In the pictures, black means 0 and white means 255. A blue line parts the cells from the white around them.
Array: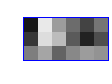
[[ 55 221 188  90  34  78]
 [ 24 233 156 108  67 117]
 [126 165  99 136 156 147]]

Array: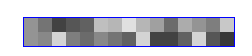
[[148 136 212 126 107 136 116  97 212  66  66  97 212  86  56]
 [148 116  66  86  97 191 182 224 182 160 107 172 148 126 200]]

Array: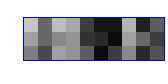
[[198 103 189 168  62  22  22 180  32  93]
 [127  72 159 147  93  12  62 136  41  83]
 [159 103 136 147  51  41  12 159 103  62]]

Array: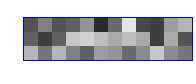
[[181 118 181 129  96 157 148 106 139 199 139 118]
 [ 96  63  96 199 209 190 169 190 169  63 169  84]
 [ 84 129  84  96 148  43 106 229  73  63 157 181]]

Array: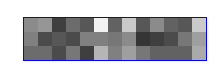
[[128  75  87  75 128 128 119 139  53  63  75 119 159]
 [108 108  75 119  63 181 128 159 119  98  98  98 170]
 [139 150  63 108  87 242  98 202  87 139  98  87 202]]

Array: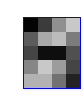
[[ 92 168 188 124]
 [134 200 156  69]
 [  4  59 144 200]
 [178 178 113  35]
 [ 69  14  14  80]]

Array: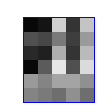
[[  8  91 230  80 219]
 [  8  20 208  52 196]
 [ 41  32 175  52 186]
 [154 132 164 164 144]
 [ 80  71 122  62 154]
 [132 122 110 144 110]]
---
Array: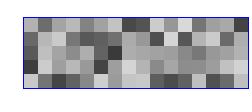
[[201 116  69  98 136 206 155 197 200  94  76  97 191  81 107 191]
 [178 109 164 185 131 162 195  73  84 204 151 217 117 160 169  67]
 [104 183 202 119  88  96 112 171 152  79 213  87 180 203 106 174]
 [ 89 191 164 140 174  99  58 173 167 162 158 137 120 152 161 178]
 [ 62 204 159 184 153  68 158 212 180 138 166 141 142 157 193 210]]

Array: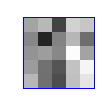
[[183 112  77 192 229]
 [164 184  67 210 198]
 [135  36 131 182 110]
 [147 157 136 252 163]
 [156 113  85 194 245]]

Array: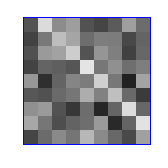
[[ 69 107 138 117 183 138 104  73 160]
 [ 83 219 140 158  82  69  91 159 108]
 [ 66 121 189 165 109 125 124  72 100]
 [ 80 154 162 205  83 149 127  65 103]
 [ 67 100  95  86 228 119 144 111 126]
 [151  47 100 133 124 208 119  33 163]
 [ 87  81 106 118 173 129 191 105  59]
 [144 154  82  55 109  38 101 220 103]
 [167 118  78  99 110 154  41 100 226]]

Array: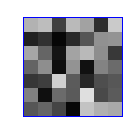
[[ 86 101  69   7 195 176 169]
 [178 189  64 186 162  46 202]
 [ 33  49   6  41  85 145 148]
 [166 101  20 163 185 142  56]
 [100 142  14 147  17 131 107]
 [ 54  62 208  91  39  78  87]
 [128  15 107  90 223  73  91]]

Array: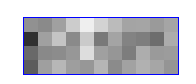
[[ 92 159 183 158 151 181 139 162 177 166 149]
 [145 138 160 204 239 211 187 164 165 154 165]
 [ 48 160 196 138 202 121 164 131 126 109 172]
 [105 137 140 151 221 160 150 125 173 154 156]]

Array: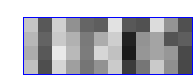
[[192  78 213 159 117 146 203  59 118 202 143  72]
 [197  88 208 145 101  94 226  88  81 220 148  80]
 [183  99 201 177 122 172 206  34 147 164  84  94]
 [172  88 233 185 124 214 193  27 150 164 151  73]]

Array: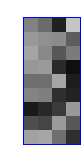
[[161 166 111  47]
 [129 107  33 197]
 [153 144 140  93]
 [164 137  87 123]
 [151 154  42  15]
 [111 111 165  29]
 [131 127  47  34]
 [ 25  40  58 153]
 [ 78  69 154  87]]

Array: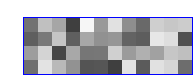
[[111 227 185 146  84  86  63 226  91 225 214 109]
 [114 192 166  63 246 153 225 142 105 207 199 204]
 [ 95 121 197  95 167 145 150  99  93 231 222  80]
 [157 212  70 168 118 119 208 155 176 161 198 191]]
